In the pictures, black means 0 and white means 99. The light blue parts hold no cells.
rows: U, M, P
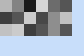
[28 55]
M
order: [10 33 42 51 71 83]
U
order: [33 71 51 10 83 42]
U
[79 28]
M
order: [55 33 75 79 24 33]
P
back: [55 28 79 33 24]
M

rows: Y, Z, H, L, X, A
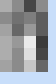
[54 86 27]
X
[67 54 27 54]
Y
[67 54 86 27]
X
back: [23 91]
L
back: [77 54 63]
A
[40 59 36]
H
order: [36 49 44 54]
Z

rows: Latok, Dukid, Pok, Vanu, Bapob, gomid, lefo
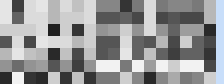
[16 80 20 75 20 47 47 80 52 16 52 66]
lefo
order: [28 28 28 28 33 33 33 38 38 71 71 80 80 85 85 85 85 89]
Dukid

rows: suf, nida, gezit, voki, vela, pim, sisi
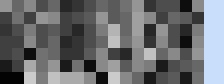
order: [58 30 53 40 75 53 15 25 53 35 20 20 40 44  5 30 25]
vela
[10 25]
pim
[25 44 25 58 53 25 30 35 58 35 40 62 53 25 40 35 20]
nida
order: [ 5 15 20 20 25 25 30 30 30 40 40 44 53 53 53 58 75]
voki
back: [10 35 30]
sisi

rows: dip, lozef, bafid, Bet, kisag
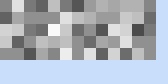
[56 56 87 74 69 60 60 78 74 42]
lozef
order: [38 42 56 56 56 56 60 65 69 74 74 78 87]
Bet
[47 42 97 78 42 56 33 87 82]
bafid
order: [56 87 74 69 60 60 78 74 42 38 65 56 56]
lozef

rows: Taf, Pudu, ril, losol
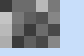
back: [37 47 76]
Pudu
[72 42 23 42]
ril

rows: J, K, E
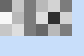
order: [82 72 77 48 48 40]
J
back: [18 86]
K
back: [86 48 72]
K
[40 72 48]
E
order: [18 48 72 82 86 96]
K
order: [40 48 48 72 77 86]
E

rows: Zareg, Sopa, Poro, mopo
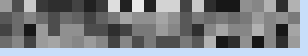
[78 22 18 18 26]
Zareg
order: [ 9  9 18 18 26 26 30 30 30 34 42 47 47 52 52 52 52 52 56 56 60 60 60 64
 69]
mopo
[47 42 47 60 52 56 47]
Sopa
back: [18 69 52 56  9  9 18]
Zareg

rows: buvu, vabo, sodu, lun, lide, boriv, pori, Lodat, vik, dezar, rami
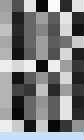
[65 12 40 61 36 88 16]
vabo
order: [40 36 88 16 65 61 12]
vabo
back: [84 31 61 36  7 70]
lide
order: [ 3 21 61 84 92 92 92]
boriv
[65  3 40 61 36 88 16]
dezar

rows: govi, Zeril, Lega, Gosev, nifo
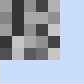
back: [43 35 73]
nifo
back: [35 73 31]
nifo
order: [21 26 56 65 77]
Gosev
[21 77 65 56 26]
Gosev
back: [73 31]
nifo
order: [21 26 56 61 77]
Lega
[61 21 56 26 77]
Lega

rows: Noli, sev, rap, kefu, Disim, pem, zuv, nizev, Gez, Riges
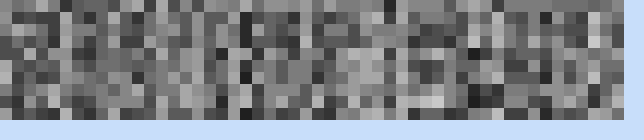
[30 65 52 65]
rap
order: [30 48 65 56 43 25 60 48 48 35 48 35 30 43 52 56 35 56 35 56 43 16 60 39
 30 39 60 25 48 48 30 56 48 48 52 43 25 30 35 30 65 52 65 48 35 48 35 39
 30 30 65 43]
rap
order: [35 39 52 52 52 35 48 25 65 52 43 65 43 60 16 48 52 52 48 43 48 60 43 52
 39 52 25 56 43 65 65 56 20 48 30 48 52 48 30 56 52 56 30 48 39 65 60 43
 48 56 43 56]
nizev
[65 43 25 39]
kefu
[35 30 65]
rap
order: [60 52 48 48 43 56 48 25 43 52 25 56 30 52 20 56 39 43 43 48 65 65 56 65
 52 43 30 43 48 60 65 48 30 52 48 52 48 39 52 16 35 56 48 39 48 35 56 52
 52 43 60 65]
Noli
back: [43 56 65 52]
pem

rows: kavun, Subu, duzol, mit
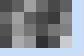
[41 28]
kavun
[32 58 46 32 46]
duzol
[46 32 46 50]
duzol
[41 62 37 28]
Subu
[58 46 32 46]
duzol
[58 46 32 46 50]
duzol
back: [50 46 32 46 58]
duzol

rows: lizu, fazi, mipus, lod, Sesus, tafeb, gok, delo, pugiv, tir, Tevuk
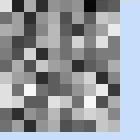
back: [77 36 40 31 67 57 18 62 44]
Tevuk
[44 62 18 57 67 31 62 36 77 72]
fazi
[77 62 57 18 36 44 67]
tafeb
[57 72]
delo
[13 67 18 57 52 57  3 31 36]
lizu
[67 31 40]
Tevuk
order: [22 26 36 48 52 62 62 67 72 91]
mipus

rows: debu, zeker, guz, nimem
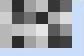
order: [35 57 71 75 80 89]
guz
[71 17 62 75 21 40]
debu
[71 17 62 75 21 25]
nimem
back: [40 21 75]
debu

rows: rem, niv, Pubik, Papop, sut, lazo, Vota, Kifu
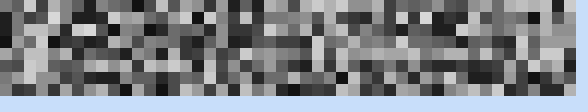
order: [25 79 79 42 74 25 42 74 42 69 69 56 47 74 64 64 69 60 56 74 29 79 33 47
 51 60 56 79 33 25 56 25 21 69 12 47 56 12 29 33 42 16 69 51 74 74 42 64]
sut
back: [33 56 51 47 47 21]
niv
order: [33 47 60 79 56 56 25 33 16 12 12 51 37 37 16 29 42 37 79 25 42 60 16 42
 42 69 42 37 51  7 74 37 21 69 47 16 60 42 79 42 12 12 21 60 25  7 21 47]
Vota
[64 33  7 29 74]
Kifu

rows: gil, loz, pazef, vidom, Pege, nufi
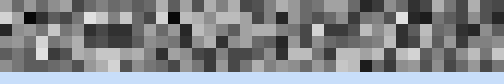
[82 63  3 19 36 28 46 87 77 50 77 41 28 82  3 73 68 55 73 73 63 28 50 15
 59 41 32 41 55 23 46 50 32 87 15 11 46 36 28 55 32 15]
loz
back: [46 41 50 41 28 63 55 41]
gil
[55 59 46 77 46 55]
pazef
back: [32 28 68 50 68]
gil

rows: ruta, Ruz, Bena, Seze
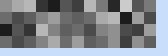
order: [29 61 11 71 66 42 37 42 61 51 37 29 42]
Ruz
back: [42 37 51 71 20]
Bena
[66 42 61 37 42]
Seze
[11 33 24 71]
ruta

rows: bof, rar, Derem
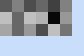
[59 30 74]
Derem
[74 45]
Derem
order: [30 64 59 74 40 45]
Derem
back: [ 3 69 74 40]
rar

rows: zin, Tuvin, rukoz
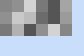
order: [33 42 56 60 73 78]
Tuvin
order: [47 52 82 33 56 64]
zin
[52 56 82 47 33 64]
zin

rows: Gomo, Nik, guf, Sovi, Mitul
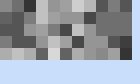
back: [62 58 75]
Gomo
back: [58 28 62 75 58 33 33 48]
Sovi
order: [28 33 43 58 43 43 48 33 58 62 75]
guf
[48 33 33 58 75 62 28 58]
Sovi
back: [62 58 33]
guf

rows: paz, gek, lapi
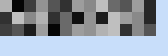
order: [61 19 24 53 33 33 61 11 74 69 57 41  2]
lapi
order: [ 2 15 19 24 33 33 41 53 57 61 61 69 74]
paz
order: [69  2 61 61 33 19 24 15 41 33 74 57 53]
paz
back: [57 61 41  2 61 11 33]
lapi
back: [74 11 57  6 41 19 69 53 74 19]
gek
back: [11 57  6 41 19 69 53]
gek

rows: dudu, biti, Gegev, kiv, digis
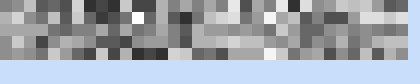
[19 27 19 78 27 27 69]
dudu
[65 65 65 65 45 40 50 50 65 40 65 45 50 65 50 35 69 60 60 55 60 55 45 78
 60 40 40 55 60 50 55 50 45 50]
Gegev
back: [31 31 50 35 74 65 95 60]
biti

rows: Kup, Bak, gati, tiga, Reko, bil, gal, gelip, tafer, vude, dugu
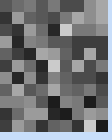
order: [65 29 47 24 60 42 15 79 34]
bil
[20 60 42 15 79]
gati

